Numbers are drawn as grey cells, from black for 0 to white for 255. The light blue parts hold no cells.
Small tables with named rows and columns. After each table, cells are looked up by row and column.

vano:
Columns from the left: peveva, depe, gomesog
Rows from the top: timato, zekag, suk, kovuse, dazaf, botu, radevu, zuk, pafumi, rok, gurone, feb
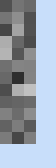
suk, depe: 163
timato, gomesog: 106
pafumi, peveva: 97
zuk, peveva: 77
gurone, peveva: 98
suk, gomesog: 81
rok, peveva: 129
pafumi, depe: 101
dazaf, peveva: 180
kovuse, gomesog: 75
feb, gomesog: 126
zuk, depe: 176
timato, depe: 116
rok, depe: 108
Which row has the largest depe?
zuk

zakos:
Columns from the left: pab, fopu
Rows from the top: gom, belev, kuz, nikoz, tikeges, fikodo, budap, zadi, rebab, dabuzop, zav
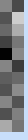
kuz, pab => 104
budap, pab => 94
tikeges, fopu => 136
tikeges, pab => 2
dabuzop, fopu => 128
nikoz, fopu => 119
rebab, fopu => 83
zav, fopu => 117
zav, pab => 170
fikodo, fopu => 59
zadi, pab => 82
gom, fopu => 73
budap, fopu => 105
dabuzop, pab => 80
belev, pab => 83
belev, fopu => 205
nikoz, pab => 65
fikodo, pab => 133

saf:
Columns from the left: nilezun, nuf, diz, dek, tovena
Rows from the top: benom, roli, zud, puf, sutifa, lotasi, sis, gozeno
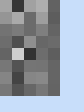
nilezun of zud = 115
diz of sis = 134
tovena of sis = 101
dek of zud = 127
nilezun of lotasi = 119
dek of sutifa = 109
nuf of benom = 54
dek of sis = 137
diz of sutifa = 50
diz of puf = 143
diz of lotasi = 117
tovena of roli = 93
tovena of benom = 98
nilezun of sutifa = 100

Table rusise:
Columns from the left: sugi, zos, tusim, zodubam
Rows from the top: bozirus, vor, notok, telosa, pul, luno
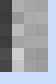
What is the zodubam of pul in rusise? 152
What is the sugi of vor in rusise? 59
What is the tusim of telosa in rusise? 168
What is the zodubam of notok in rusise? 160
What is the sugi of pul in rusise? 76
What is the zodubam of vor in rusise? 172
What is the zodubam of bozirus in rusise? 164
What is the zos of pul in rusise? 205
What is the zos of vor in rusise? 152
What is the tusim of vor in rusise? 170
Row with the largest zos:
pul

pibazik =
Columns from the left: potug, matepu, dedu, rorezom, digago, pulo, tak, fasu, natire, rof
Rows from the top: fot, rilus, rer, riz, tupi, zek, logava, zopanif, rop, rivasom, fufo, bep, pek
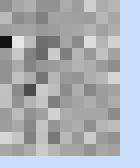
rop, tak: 164
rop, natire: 156
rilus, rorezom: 128
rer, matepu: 162
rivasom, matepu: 187
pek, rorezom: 203
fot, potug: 146
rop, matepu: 147
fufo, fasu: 143
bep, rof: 146
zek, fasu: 173
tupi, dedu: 130
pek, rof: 162
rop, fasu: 173
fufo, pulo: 167
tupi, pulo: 126
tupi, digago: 204
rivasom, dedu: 146

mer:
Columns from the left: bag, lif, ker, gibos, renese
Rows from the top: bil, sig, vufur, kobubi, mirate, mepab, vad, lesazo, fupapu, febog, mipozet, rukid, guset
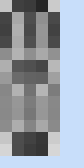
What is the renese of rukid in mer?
204
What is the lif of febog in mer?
149
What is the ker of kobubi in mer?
80
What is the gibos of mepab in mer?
70
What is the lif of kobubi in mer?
170
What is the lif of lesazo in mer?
178
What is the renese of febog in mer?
135
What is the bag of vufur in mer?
64
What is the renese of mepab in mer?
184
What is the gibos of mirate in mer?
169
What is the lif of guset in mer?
76

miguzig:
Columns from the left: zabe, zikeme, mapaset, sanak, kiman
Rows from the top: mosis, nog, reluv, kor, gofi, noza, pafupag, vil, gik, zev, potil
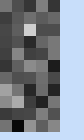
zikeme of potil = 8
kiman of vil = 35
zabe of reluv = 71
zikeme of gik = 171
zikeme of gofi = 134
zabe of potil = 115
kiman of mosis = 53
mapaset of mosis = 54
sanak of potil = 95
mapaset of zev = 71
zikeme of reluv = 94
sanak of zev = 126
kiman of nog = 104

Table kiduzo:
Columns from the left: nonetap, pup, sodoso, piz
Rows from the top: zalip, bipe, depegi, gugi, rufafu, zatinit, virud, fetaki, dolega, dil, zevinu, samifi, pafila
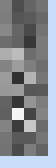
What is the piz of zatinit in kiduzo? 110
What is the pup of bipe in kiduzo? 85
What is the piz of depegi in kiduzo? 115
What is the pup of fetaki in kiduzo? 156
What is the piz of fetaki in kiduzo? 89
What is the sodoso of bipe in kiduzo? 90
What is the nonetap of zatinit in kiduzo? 132
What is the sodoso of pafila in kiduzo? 125
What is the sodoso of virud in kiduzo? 179
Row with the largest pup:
dil

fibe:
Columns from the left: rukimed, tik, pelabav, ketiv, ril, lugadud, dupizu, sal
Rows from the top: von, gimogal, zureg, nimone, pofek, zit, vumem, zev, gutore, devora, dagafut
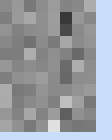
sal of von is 172
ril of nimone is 122
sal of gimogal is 135
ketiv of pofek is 131
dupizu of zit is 174
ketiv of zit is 135
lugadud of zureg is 73
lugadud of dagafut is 125

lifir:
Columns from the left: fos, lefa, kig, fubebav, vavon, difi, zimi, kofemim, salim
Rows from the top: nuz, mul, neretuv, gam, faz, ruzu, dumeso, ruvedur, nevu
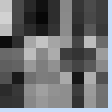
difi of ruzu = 90
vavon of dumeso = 123
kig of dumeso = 112
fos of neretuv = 189
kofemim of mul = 72
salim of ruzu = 137
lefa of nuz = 73
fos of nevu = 51
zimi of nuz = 54
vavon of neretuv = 51
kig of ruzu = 153
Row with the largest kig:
faz

